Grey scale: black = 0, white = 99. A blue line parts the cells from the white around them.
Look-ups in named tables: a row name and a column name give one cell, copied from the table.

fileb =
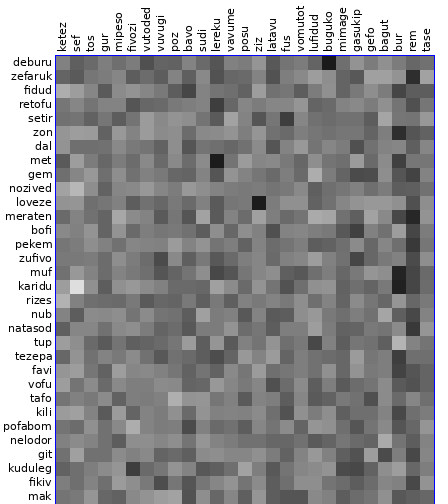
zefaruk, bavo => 37
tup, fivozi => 37
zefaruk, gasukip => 34
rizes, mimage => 39
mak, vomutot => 33
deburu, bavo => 51
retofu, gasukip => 53
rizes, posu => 50
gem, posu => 51
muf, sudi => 55
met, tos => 48
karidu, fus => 32
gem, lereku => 33
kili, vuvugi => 48
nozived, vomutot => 53
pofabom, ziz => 52
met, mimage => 43
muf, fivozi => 47
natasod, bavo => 34
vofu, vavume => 52

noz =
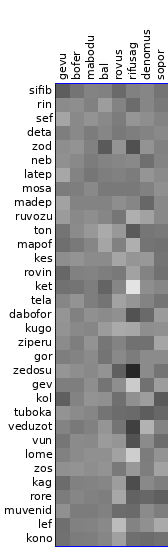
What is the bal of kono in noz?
52
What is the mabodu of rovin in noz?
51
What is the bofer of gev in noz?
49
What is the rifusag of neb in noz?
53
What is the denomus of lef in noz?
56
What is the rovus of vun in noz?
58
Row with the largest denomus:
veduzot

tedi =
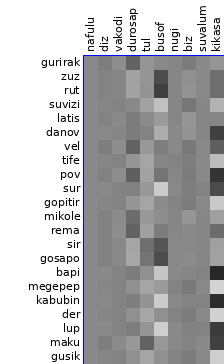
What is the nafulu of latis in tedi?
53
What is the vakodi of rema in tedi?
55
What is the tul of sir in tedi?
43
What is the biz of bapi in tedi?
52
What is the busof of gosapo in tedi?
30
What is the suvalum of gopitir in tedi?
53
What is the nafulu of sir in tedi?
53
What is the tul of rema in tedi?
62
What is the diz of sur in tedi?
53
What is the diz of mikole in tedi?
50
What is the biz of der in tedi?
48
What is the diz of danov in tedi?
53
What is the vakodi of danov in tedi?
52
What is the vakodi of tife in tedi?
51
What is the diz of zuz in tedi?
51

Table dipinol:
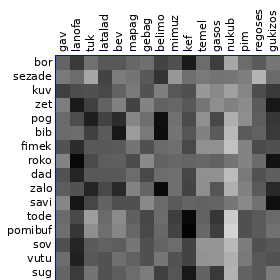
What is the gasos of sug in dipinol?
22
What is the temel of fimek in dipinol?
56
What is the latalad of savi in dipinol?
38
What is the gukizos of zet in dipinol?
9
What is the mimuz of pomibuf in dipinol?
26
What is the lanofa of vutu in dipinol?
13
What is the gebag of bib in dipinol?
47
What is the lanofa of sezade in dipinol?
42
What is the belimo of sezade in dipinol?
20
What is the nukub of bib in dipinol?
72
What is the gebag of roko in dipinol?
53
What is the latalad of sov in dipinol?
38
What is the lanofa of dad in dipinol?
14
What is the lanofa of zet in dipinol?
10

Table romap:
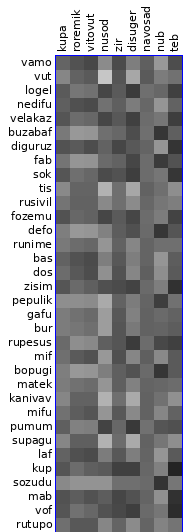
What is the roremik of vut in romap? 38
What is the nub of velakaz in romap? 46
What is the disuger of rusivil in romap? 54
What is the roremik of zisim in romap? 41
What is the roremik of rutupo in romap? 34
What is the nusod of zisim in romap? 31
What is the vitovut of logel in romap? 44
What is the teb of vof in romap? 17
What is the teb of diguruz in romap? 20
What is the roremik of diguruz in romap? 35
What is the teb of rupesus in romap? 25
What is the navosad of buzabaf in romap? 43
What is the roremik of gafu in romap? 44
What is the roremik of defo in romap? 59
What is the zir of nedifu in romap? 37

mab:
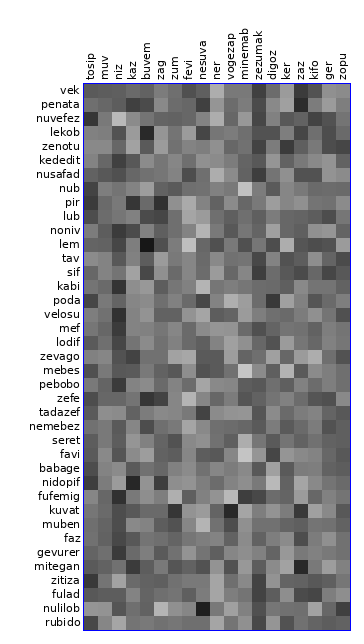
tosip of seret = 36
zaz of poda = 50
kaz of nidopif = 15
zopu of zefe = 53
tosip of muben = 43
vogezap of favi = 52
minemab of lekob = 43
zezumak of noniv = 39
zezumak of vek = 25
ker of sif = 34
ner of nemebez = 43
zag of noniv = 37
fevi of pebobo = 42
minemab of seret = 67
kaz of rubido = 45
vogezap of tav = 44
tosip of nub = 26
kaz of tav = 50
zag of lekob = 58
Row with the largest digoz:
nidopif

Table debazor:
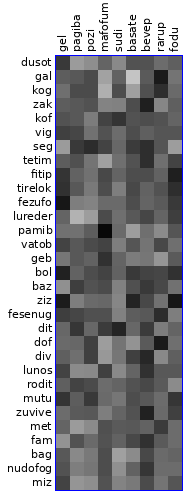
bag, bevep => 28
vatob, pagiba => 34
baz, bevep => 22
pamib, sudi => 41
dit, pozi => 40
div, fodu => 37
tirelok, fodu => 18
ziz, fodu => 9
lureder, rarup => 39
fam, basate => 28
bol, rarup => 27
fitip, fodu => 12
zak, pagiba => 34
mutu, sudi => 46
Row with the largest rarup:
geb

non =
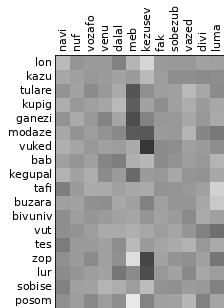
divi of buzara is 65
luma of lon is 62
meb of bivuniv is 64
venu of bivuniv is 60
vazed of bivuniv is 54
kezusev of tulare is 56
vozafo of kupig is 62
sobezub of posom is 63
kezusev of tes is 60
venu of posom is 61
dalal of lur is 46
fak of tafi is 57
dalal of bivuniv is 63
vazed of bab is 61
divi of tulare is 65
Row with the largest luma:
tafi

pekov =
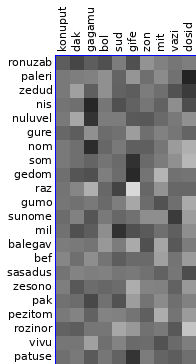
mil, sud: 19
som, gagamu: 39
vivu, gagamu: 62
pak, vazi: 43
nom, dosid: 68
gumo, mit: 32
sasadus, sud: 46
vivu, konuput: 46
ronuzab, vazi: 46
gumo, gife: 65
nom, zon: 37
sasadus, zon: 44
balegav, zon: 31
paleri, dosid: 14
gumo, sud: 49
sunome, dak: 50
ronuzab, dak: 27
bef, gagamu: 55
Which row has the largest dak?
nuluvel

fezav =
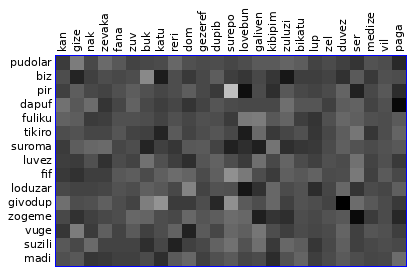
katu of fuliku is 26
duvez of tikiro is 36
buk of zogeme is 39
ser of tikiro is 46
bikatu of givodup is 32
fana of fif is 34
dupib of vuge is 27
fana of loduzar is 32
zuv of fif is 36
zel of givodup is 26
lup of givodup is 30
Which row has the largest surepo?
pir

